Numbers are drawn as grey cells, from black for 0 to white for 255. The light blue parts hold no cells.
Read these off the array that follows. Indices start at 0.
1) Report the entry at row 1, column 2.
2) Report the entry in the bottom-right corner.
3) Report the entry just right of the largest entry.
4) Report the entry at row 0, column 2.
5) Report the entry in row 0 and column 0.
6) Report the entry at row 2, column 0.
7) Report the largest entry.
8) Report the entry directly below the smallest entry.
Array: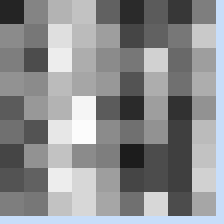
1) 223
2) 166
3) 139
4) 179
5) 36
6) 126
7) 252
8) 69

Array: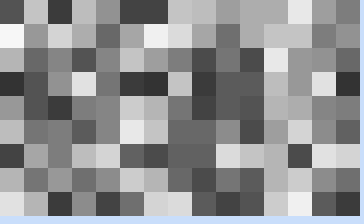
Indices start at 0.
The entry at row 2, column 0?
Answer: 181
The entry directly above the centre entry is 196
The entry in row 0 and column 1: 196
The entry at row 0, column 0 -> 83
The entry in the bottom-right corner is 59
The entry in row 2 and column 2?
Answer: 133
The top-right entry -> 125
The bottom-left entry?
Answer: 225
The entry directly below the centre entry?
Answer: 104
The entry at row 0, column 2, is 59
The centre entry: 117
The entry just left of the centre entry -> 181
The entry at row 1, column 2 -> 212
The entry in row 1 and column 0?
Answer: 247

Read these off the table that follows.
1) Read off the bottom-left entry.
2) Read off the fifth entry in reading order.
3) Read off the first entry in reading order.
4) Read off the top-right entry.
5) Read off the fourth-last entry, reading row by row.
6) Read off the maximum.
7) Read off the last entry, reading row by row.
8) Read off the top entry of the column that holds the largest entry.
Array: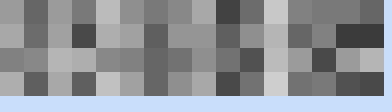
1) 174
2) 187
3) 155
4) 102
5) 114
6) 206
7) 73
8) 200

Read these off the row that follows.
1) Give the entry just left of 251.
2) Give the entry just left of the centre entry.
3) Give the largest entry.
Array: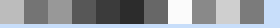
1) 103
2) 59
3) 251

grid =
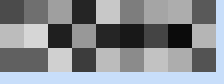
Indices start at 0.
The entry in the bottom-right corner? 83
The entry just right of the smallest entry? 181
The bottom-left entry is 96
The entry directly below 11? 173
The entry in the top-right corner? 89
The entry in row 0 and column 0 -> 75
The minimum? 11
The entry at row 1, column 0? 188

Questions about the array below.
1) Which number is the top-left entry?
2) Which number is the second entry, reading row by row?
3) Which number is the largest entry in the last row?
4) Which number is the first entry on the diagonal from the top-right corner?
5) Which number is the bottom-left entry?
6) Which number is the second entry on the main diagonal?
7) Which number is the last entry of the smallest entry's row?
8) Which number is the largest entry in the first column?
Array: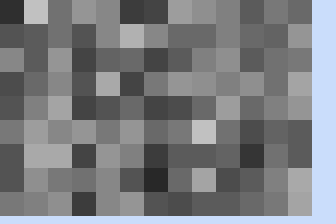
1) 46
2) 193
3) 163
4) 105
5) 120
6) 90
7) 169
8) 135

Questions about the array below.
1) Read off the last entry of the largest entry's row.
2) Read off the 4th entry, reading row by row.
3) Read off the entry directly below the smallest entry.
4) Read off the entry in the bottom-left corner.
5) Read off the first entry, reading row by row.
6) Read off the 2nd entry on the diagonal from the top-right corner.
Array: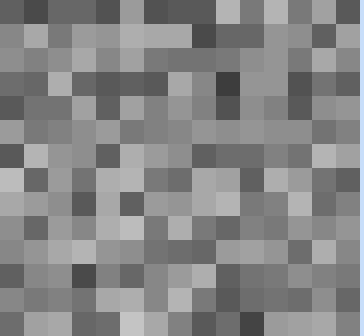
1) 129
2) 103
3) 82
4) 109
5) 96
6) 96

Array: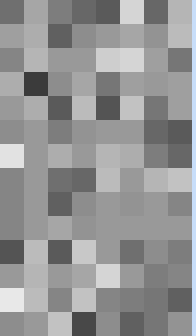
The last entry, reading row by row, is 147
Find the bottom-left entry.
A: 141
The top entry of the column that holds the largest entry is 111
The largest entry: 232
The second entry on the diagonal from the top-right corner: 147
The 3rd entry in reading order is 125
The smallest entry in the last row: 72
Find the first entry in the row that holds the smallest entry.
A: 173
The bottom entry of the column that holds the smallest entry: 153
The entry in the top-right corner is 181
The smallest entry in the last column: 90
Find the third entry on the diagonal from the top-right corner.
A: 213
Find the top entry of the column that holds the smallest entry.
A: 166
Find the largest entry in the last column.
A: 194
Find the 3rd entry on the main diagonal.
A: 153
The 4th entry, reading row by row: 103
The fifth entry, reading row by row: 90
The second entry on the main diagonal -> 173

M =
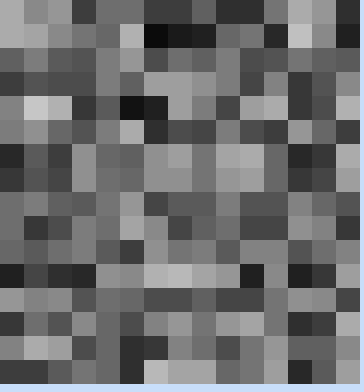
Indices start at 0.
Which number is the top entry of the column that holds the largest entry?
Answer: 137
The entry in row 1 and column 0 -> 171
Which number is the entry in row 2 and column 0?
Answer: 96
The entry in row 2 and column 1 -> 124
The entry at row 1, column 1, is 164
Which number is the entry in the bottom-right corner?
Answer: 158
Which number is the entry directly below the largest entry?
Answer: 144
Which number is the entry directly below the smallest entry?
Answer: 76
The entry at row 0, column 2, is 150
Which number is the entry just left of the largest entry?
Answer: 130
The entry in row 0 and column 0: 171
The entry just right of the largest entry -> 177
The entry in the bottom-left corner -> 61
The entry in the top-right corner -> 47
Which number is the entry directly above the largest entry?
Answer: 83
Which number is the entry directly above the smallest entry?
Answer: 61
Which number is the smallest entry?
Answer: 11

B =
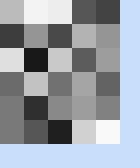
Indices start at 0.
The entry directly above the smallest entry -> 149
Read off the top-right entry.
67
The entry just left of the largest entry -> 209
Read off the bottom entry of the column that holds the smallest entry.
86
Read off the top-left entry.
187
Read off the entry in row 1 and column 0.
61
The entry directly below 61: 223
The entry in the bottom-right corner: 249
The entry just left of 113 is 194
